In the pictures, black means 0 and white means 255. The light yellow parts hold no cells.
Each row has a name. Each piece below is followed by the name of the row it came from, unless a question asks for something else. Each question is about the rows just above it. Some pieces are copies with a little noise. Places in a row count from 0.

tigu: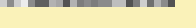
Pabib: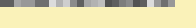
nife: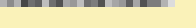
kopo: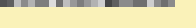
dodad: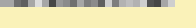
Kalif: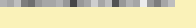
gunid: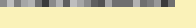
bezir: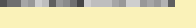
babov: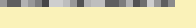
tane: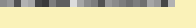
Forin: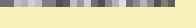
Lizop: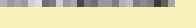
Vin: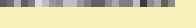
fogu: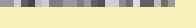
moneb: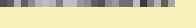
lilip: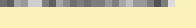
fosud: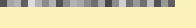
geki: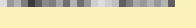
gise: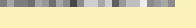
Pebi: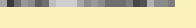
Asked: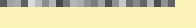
fosud
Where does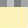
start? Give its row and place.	gunid, 0
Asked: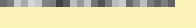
Forin
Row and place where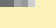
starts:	bezir, 1

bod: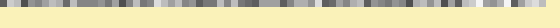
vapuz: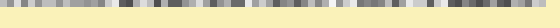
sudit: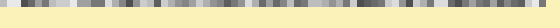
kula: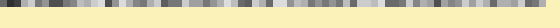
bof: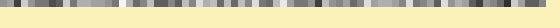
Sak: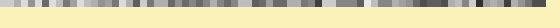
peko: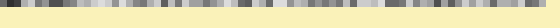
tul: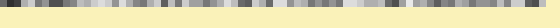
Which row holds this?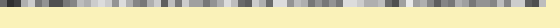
tul
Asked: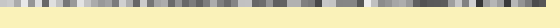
Sak
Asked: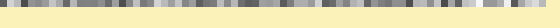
bod

